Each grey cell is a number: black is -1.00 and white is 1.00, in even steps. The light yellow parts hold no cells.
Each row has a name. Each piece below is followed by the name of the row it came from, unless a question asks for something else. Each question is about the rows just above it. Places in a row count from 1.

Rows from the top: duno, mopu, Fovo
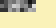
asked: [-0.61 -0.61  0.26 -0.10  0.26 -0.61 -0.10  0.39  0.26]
Fovo
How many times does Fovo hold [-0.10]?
2
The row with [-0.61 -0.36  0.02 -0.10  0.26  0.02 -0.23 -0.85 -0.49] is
duno
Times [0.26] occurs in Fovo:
3
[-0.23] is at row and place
duno, 7

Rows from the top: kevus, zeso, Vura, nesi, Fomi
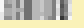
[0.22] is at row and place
kevus, 2
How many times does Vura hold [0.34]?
6

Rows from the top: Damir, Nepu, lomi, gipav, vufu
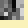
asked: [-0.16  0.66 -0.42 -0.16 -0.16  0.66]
gipav
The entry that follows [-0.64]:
[-0.42]
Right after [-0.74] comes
[-0.16]
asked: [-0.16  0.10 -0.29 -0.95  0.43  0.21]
Nepu
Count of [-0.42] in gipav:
1
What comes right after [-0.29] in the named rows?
[-0.95]
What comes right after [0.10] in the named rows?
[-0.29]

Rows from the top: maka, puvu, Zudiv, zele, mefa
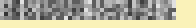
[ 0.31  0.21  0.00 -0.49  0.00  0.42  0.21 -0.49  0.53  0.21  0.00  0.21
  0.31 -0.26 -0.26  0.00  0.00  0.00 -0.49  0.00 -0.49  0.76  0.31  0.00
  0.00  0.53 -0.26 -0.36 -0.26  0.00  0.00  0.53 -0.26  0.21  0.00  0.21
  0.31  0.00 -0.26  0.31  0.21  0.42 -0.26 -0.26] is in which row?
Zudiv
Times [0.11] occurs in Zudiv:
0
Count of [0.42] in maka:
7
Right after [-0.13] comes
[0.53]
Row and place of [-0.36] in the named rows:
Zudiv, 28
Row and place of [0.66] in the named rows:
zele, 23
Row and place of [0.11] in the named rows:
puvu, 16

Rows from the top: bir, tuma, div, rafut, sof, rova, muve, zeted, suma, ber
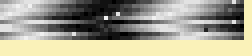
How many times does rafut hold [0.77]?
7
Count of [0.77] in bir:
9
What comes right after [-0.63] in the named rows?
[-0.52]
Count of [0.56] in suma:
7
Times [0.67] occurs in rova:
5
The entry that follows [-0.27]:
[-0.40]

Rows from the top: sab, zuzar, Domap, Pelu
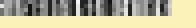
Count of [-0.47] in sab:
2
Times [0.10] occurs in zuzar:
4
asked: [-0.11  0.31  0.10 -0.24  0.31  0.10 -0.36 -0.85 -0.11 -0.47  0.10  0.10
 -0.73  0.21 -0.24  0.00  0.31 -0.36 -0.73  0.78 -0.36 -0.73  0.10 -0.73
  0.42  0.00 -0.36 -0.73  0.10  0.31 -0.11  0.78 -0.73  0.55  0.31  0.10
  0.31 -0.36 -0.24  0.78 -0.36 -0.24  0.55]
Pelu
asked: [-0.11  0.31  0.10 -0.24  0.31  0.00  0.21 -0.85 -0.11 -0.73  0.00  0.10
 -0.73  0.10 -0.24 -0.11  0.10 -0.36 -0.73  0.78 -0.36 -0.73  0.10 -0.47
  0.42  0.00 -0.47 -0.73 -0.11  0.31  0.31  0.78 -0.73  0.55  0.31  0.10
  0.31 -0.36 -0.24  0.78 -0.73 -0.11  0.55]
Domap
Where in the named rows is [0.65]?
zuzar, 43
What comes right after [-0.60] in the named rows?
[0.31]
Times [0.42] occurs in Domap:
1

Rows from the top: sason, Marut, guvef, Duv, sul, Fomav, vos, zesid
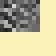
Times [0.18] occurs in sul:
2
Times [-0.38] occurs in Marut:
1

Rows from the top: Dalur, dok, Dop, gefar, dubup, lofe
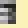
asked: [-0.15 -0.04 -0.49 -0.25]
gefar
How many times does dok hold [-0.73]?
3
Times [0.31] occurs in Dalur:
2

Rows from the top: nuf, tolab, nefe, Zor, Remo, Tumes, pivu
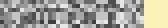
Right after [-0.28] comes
[-0.17]
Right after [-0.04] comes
[0.20]

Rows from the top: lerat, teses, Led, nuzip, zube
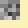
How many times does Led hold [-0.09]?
1
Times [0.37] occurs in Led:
1
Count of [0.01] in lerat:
3
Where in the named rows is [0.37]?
Led, 4
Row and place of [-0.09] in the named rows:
Led, 5

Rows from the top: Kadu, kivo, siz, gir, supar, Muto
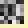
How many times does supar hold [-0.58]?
2
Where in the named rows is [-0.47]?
supar, 5

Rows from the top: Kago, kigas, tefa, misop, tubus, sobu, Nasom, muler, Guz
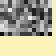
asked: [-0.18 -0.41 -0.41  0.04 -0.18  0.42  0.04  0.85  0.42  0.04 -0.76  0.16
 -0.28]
tubus
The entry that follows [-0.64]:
[0.16]
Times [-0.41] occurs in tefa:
2
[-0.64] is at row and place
Guz, 3
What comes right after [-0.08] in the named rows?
[-0.41]
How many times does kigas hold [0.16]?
3
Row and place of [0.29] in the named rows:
sobu, 1

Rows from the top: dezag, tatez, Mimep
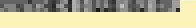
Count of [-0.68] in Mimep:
4
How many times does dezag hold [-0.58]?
3
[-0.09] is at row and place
Mimep, 30

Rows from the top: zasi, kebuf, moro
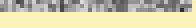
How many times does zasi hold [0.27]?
5
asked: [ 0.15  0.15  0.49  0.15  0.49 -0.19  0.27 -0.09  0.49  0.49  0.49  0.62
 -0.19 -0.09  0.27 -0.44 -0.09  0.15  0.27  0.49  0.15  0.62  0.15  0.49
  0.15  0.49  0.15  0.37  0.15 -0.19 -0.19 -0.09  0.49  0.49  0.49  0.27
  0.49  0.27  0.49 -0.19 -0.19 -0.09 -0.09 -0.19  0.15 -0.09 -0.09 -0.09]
kebuf
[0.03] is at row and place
moro, 38
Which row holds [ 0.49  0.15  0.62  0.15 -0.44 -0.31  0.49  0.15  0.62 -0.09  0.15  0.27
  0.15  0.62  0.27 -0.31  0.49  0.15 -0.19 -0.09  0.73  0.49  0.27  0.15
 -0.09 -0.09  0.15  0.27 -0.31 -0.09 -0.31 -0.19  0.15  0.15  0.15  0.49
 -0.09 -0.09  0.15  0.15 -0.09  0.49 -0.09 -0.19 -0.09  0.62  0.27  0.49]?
zasi
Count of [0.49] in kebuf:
13

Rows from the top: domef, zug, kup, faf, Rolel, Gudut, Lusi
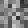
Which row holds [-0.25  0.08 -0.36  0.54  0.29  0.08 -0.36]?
Lusi
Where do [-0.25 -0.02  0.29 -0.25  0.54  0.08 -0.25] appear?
faf
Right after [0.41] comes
[-0.02]
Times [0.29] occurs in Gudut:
3
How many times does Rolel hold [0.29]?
2
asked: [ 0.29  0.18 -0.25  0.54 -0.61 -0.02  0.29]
Rolel
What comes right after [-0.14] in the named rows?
[0.41]

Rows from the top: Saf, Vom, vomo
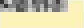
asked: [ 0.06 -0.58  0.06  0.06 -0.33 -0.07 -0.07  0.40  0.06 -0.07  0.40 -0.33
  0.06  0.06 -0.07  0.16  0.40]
Vom
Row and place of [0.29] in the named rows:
Saf, 16
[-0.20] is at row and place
vomo, 10
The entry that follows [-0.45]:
[0.29]
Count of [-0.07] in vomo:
3

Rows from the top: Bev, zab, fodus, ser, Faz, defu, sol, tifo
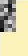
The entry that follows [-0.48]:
[-0.11]
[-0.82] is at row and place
zab, 3

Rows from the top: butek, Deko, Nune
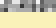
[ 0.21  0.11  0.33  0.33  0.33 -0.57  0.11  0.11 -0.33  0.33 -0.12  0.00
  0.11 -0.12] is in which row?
Deko
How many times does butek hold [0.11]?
6
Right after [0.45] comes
[0.33]
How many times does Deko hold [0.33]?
4

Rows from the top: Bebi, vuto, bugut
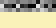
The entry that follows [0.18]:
[0.07]
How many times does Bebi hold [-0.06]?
2
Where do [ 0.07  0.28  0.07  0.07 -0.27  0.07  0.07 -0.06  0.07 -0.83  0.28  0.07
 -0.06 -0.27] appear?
Bebi
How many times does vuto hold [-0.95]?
4

